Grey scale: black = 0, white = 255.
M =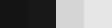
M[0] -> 19
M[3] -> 230
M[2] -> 214

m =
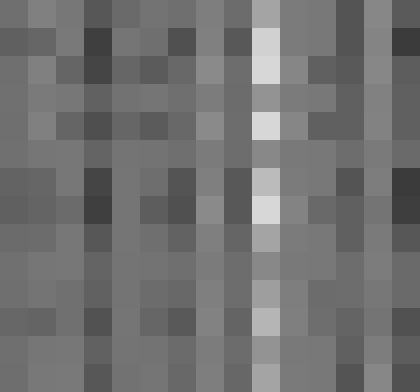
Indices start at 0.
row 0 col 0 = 111
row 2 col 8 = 109
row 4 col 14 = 96
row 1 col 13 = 132
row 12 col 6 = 107
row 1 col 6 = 80
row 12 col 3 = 97
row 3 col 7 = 124
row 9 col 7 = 123
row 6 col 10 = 123
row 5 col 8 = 109
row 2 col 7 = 138
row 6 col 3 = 69
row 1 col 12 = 84
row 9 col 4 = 116
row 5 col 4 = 116
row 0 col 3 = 87
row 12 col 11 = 120
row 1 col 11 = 120
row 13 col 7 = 126
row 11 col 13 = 116
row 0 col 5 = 115
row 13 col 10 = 122
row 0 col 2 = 119
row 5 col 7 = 123
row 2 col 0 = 111
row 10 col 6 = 104
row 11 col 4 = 117
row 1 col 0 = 96
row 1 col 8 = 88
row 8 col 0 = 107
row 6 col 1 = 102
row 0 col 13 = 135

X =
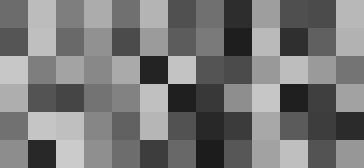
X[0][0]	108
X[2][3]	136
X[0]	[108, 188, 126, 172, 112, 180, 80, 112, 45, 158, 79, 75, 184]
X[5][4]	109
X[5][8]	87
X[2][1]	126
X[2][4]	170
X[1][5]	155
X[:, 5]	[180, 155, 35, 192, 182, 61]
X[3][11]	63
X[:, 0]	[108, 85, 199, 174, 113, 141]
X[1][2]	105
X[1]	[85, 191, 105, 145, 75, 155, 92, 122, 30, 186, 47, 96, 178]
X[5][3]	143
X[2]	[199, 126, 163, 136, 170, 35, 195, 84, 75, 153, 189, 154, 116]
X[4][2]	191
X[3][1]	83
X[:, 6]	[80, 92, 195, 31, 82, 104]
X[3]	[174, 83, 69, 115, 130, 192, 31, 56, 142, 198, 31, 63, 162]
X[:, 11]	[75, 96, 154, 63, 61, 83]
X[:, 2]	[126, 105, 163, 69, 191, 203]

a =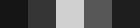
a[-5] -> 21
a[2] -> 208
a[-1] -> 30
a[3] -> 87

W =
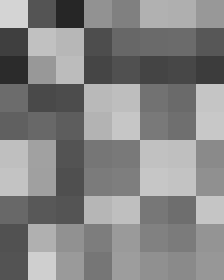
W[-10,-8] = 212
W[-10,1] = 84
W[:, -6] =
[38, 183, 188, 76, 93, 83, 79, 84, 145, 154]
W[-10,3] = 146
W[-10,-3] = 177
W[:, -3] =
[177, 106, 68, 114, 121, 193, 198, 119, 129, 144]
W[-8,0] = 43
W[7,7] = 197
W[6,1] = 160
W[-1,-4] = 157
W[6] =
[195, 160, 79, 123, 126, 198, 195, 144]
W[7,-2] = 110
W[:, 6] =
[175, 107, 71, 106, 111, 191, 195, 110, 123, 138]
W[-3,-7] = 88
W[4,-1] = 200
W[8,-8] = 81
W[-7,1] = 73
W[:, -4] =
[128, 103, 80, 190, 198, 121, 126, 191, 154, 157]

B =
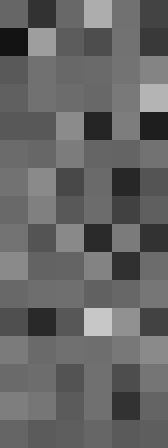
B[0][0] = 102
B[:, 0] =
[102, 19, 89, 96, 88, 107, 114, 105, 115, 138, 104, 79, 123, 106, 126, 101]
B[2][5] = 132
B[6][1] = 138
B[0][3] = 173
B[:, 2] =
[104, 92, 104, 108, 139, 124, 72, 88, 137, 100, 111, 87, 112, 83, 91, 94]
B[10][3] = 97
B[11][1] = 41
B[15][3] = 102
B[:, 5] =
[67, 57, 132, 180, 30, 114, 84, 95, 50, 108, 118, 66, 138, 117, 100, 94]
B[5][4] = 100
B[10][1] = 110
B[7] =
[105, 128, 88, 108, 65, 95]
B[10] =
[104, 110, 111, 97, 103, 118]
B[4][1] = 88
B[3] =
[96, 113, 108, 104, 121, 180]
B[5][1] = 103
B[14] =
[126, 118, 91, 112, 50, 100]
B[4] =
[88, 88, 139, 37, 125, 30]
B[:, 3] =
[173, 77, 106, 104, 37, 101, 106, 108, 42, 131, 97, 199, 110, 112, 112, 102]
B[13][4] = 77

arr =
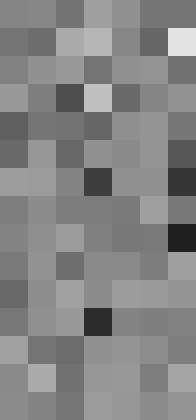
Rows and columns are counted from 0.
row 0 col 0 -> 133
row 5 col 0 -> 106
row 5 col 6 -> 87
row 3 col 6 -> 146
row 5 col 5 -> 148
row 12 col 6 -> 126
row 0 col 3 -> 159
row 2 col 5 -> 147
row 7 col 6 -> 120
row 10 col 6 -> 148
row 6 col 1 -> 155
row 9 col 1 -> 146
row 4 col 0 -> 95
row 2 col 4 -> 144
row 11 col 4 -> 132
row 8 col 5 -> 121
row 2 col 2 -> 153
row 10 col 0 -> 105
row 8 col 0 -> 132
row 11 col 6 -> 130
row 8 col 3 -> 128
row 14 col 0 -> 140
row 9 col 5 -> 125
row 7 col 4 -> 122
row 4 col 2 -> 115
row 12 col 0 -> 161
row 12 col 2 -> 108
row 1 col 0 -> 117
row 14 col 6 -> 148
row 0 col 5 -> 117
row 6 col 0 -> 157

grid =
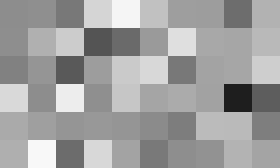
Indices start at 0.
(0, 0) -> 141
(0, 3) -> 213
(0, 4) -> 245
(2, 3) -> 157
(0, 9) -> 178
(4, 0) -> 170
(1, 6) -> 223
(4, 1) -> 159
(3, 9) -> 93
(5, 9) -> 164
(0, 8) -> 109
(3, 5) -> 165
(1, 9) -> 185
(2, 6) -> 120
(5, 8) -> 179
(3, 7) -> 162
